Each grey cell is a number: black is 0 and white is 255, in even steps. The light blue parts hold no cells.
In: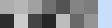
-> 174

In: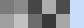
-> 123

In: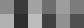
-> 138

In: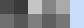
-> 74

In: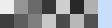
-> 237

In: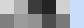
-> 215
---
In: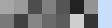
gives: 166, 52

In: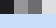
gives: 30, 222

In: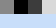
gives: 135, 217

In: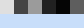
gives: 223, 94

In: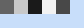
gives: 99, 72

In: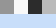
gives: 149, 186
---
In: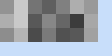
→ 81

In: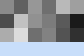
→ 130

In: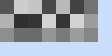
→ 121

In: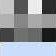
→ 112

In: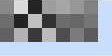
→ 77

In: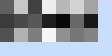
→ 144

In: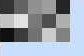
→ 114

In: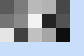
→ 193
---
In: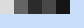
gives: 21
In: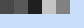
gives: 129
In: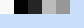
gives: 151
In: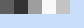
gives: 195
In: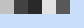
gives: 88
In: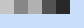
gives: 40
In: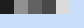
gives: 219
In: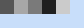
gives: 203
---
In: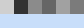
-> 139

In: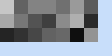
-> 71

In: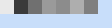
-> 112

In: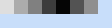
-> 128

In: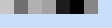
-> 177

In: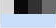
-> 49

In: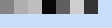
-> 190
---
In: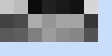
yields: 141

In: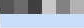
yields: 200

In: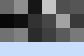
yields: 63

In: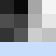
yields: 86

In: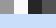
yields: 250

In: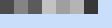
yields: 159

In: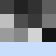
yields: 135

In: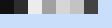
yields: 214

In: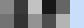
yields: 147
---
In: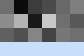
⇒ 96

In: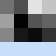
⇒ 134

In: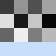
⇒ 101

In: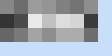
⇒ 102

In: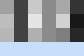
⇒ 182

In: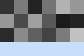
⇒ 43

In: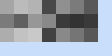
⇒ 173

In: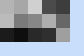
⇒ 27

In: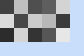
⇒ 44
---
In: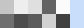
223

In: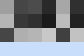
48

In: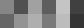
161

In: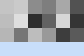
45

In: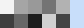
153

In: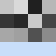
203

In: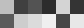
83

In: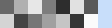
231

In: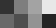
163

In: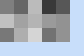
180
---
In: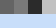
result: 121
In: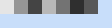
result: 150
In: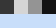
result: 213
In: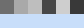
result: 169
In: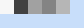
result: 65
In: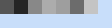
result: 37
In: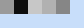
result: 13
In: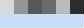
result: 149
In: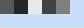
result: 38
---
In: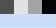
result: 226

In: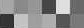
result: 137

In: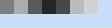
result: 172

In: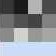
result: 27

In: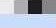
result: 173

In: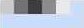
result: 114

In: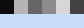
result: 181

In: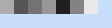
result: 85
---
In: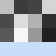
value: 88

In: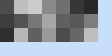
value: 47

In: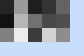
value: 128

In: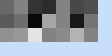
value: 144

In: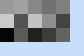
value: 6

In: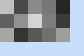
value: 166

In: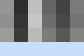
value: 156

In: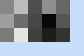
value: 122
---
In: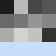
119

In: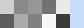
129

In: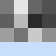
186

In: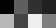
68

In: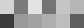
175

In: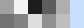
222
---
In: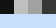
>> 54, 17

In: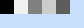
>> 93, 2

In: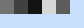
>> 92, 114

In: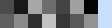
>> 4, 97

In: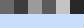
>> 40, 105

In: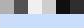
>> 46, 177
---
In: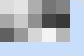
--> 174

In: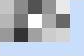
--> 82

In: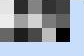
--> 131

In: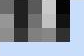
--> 89

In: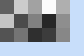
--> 162

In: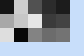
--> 81
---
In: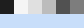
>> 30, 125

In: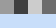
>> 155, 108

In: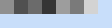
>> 143, 211

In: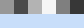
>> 151, 55

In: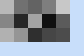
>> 184, 76

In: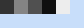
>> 51, 237

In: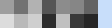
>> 158, 38
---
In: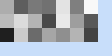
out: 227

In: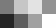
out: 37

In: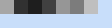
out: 150

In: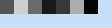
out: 56

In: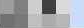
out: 218

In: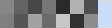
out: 42

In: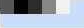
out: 241
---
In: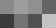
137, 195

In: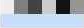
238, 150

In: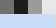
112, 232

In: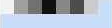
242, 203

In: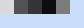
218, 124

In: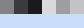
131, 196

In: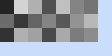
36, 140

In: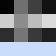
4, 31
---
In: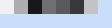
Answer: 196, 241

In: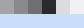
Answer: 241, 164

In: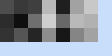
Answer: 200, 51

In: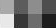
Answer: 78, 232

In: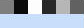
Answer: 97, 126

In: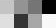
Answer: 2, 223

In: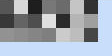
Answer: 50, 146
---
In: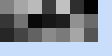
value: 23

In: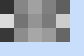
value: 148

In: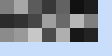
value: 159

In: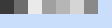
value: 160

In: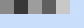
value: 157

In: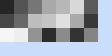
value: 196

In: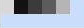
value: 59
